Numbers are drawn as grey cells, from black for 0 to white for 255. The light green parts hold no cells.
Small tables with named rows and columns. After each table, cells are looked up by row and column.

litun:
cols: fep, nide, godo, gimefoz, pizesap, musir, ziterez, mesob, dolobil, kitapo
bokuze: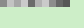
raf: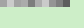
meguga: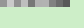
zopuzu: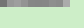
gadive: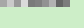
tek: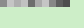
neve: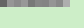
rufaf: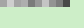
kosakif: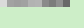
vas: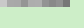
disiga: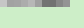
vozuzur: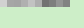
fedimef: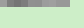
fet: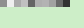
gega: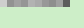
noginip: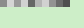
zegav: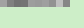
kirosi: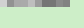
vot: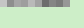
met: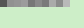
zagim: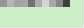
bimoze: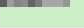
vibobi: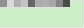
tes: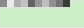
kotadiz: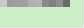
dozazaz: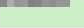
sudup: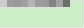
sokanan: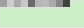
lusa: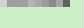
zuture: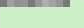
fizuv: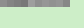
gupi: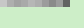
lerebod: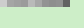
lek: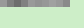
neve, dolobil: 137
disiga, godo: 164
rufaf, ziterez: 196
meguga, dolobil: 108
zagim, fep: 148
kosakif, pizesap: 178
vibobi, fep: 144
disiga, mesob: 114
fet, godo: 170
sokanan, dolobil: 134
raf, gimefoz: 171
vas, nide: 169
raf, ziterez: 202
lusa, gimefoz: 159
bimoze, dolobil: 168
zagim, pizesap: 115
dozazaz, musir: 134
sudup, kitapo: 110
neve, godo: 139
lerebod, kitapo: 98
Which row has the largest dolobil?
zegav

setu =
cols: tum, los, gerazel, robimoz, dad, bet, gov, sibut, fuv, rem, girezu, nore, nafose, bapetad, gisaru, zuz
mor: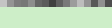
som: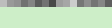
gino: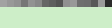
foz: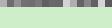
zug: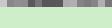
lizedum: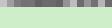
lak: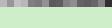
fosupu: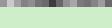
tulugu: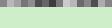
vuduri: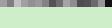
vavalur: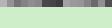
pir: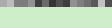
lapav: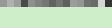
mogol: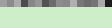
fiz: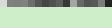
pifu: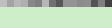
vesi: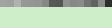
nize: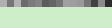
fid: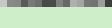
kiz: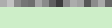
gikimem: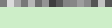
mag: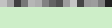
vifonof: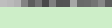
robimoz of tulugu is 117
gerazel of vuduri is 193
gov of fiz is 69
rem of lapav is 95
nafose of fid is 118
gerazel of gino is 145
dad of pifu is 136
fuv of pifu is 87
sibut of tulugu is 60
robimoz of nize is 108
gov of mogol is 82
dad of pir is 146
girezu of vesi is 136
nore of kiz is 162
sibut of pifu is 113
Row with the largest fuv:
som

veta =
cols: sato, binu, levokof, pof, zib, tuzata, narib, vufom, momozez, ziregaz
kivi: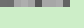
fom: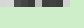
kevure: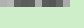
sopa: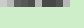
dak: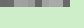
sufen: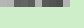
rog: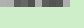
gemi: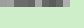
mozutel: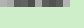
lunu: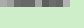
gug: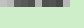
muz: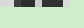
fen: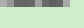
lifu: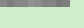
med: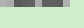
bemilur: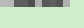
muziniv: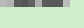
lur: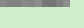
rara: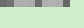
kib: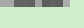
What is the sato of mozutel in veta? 178
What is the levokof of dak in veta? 162
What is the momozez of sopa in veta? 84
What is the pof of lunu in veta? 104
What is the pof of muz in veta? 46
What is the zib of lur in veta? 133
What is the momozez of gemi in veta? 105
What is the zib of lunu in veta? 104
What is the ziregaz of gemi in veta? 175
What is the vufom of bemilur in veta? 96
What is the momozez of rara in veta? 175
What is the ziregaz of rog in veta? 173
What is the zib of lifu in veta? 146
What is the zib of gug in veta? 81
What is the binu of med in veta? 170
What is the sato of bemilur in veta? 185
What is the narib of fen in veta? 107
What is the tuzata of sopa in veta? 185
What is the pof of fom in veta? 69
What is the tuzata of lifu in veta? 140
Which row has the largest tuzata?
muz

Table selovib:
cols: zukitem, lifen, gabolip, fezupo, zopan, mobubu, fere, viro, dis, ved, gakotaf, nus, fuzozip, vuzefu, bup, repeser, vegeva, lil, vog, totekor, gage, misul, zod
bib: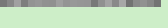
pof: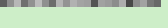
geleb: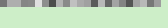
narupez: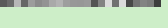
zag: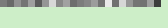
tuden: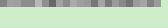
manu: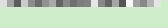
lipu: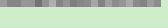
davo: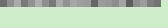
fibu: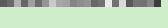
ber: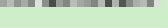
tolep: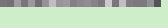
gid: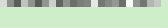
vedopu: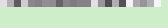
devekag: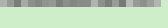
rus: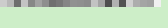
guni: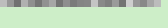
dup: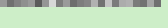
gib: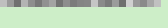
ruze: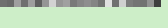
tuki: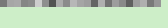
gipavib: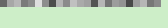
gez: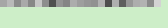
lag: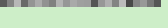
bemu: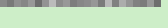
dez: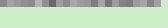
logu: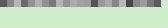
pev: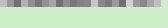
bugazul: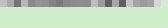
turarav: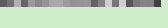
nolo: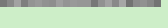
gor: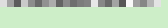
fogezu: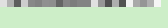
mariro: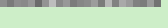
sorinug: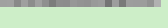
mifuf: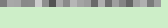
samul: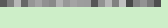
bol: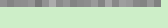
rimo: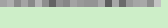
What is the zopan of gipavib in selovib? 139
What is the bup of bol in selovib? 132
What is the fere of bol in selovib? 146
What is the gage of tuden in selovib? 165
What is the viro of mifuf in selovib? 82
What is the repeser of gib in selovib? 122
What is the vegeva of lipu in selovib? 139
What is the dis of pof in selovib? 180

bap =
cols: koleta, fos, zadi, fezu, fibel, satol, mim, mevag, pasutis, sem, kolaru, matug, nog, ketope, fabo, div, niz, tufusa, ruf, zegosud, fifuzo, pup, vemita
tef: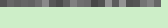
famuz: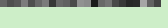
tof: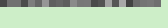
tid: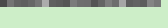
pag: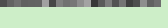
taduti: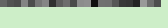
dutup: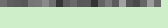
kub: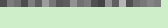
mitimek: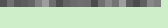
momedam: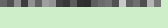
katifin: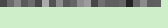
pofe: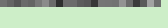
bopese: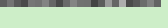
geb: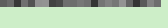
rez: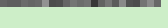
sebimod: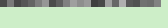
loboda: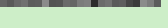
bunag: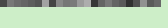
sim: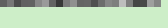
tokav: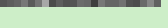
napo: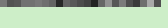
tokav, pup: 135
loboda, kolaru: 101
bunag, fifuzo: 145
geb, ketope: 52
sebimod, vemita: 130
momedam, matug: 49
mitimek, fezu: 94
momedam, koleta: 102
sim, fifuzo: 72
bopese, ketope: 67
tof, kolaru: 138
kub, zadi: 112
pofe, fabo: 117
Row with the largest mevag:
momedam

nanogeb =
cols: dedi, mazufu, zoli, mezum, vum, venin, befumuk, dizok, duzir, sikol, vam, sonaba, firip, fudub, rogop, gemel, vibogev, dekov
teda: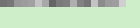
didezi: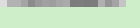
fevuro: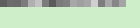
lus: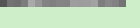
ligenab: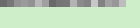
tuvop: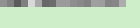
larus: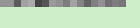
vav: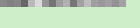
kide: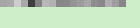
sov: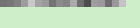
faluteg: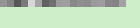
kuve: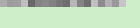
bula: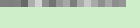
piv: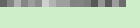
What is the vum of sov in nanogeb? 200
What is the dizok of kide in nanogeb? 177
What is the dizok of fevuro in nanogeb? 90
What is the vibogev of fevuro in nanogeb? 134
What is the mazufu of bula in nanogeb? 127
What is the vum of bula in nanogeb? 173
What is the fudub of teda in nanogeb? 195
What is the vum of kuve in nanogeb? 104
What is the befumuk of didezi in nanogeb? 161
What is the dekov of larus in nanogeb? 119
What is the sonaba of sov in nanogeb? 111
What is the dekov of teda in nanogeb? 207
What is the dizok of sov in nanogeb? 114
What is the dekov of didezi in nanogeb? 196
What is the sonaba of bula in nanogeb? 169
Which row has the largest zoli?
kide

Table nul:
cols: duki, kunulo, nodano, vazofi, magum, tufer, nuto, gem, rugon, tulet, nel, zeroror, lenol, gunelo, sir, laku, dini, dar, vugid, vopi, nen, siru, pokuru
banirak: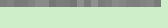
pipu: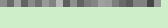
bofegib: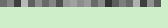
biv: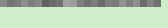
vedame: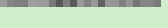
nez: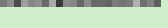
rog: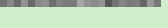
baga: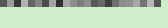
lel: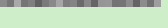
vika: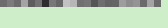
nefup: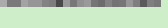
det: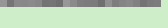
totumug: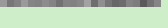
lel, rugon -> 166
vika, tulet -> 194
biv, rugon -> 113
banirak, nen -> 130
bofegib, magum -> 96
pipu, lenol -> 124
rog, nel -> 123
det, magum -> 139
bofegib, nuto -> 105
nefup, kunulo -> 122
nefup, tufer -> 150
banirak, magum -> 130
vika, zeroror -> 112
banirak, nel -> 117
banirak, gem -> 118
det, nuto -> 115
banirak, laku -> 127
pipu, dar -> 105
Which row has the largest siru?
baga

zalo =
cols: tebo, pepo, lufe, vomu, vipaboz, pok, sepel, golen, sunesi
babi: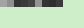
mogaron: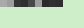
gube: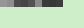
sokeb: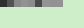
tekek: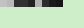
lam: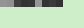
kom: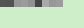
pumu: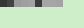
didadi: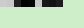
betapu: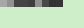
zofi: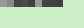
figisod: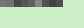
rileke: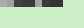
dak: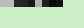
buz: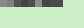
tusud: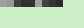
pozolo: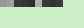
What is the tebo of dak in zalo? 187
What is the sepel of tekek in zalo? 44
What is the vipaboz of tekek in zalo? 34
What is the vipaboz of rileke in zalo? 59
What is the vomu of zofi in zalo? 73
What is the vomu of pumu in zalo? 159
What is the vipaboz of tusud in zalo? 48
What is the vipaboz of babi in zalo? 68
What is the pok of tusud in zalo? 162
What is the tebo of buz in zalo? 138
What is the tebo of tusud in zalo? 160
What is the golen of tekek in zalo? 27
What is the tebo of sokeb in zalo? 47
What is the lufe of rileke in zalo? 64
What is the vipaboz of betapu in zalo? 62
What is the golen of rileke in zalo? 51
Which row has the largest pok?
didadi

